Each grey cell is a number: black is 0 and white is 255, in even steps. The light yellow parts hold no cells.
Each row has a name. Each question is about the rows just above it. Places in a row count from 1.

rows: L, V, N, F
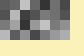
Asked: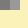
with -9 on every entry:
[113 144]
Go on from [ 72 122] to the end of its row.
[153 173]

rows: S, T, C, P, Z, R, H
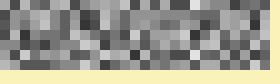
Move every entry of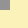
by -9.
[138]
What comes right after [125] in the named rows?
[116]

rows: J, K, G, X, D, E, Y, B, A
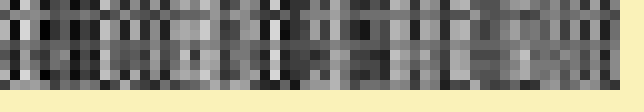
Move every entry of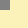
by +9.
[138]
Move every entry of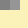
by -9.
[120 141]
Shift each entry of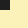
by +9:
[40]

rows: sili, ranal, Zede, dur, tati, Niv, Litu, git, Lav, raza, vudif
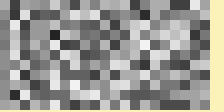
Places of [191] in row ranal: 9 21
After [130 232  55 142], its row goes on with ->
[163 223  97  97  97  64 173  75 173 173 223 130 153 191 163 109  75]
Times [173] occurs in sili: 5
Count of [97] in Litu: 3
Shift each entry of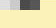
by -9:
[214 194  66  78]

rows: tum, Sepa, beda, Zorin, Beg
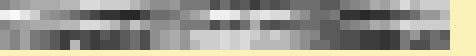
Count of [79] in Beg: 6
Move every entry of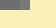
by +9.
[119 119 130]
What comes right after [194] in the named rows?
[161]
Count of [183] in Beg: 6
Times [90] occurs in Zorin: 7
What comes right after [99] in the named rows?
[110]

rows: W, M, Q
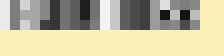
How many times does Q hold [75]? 3
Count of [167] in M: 2

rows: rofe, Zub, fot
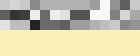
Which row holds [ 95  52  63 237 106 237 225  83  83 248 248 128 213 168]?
Zub
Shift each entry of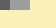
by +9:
[104 166 166]
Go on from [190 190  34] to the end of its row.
[106 106  95 157 157 178 190 201 137 147]
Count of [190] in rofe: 0
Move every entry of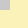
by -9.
[192]
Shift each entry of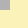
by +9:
[187]

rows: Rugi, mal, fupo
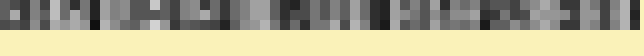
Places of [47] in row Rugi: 8 29 38 45 64
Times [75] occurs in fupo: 4
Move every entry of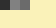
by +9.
[ 56 138 116]
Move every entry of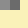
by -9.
[131  98]
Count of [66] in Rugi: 5
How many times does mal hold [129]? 5

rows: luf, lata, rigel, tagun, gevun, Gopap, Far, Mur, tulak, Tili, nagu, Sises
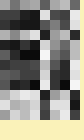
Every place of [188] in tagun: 3 7
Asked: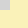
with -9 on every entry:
[203]
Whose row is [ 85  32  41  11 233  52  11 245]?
tulak
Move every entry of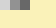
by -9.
[203 137  95]
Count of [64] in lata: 3
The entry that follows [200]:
[41]
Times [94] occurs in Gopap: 1

